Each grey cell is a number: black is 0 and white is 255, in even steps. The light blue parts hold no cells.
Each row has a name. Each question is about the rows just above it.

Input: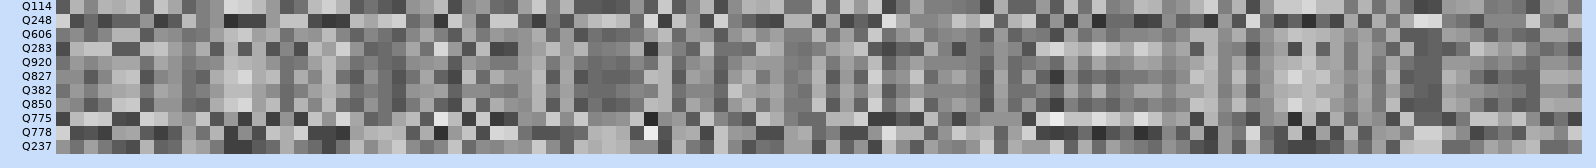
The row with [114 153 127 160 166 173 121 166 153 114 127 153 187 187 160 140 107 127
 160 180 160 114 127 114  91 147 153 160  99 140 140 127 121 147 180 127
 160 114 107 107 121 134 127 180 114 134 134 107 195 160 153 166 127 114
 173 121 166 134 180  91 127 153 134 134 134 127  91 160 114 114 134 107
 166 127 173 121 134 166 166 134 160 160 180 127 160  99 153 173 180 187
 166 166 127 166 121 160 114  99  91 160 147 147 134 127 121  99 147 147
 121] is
Q382
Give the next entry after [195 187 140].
[187]
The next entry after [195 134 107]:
[84]
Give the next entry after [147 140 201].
[140]
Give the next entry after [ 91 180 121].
[84]

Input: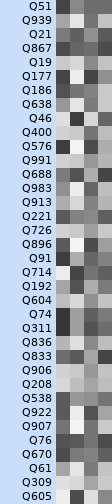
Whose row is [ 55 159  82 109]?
Q311
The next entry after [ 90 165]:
[69]
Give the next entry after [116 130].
[201]
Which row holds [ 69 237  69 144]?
Q177
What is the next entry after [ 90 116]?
[76]
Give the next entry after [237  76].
[223]
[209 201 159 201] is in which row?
Q726

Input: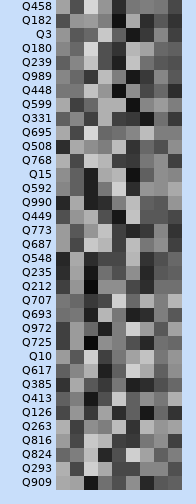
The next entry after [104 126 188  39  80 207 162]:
[96]
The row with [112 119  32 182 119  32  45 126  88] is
Q693
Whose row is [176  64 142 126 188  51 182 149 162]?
Q263
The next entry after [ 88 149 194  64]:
[39]
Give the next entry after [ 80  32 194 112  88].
[80]
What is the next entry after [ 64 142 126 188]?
[51]
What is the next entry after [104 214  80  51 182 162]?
[104]

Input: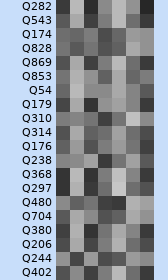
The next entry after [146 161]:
[132]
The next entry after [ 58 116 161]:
[89]
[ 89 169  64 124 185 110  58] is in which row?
Q543

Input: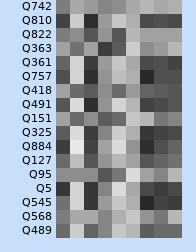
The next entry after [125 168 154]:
[133]
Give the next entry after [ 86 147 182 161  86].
[100]
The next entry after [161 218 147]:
[47]
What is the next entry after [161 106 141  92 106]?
[198]
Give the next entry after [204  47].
[154]

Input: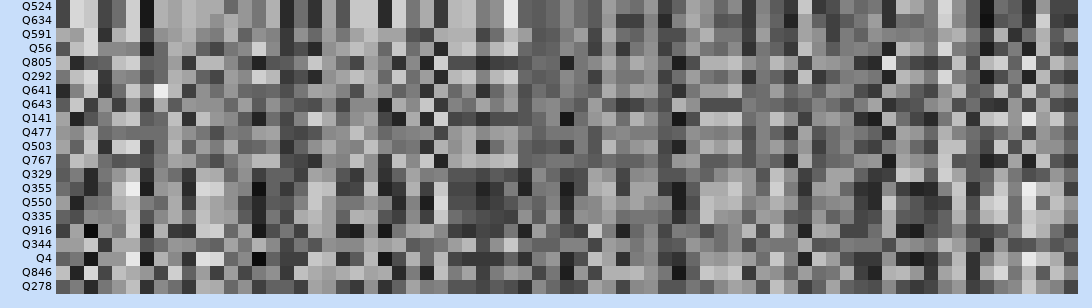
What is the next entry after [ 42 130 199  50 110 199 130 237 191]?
[177]
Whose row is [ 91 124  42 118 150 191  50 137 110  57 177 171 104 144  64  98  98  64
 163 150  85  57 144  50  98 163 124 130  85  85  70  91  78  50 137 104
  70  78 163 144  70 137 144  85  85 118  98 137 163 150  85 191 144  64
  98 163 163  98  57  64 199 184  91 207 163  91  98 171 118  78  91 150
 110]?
Q329
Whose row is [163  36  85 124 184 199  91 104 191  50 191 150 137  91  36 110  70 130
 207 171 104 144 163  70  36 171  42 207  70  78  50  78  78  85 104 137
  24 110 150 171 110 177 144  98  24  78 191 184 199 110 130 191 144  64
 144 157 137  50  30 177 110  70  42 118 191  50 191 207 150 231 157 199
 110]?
Q141
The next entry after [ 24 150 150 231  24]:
[177]
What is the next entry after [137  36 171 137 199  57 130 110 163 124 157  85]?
[130]
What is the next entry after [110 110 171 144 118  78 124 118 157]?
[163]
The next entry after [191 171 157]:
[171]

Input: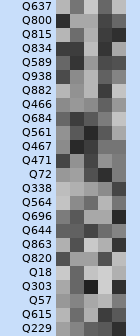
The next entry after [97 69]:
[109]
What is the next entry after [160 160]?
[81]

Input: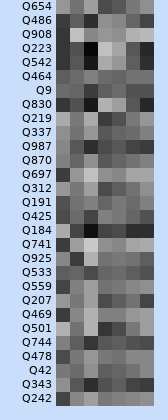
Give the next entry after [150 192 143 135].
[164]
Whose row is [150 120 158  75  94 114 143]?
Q312
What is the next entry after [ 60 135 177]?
[128]

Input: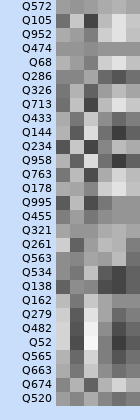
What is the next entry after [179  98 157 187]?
[165]
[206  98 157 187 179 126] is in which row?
Q261
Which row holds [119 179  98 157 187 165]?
Q326
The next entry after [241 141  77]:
[105]
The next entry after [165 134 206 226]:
[193]
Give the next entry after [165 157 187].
[112]
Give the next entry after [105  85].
[112]

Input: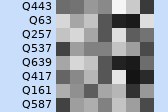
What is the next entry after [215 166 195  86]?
[34]
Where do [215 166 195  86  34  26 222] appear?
Q63

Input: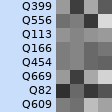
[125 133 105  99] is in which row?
Q454
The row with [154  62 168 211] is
Q669
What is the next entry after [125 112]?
[189]
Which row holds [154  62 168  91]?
Q399

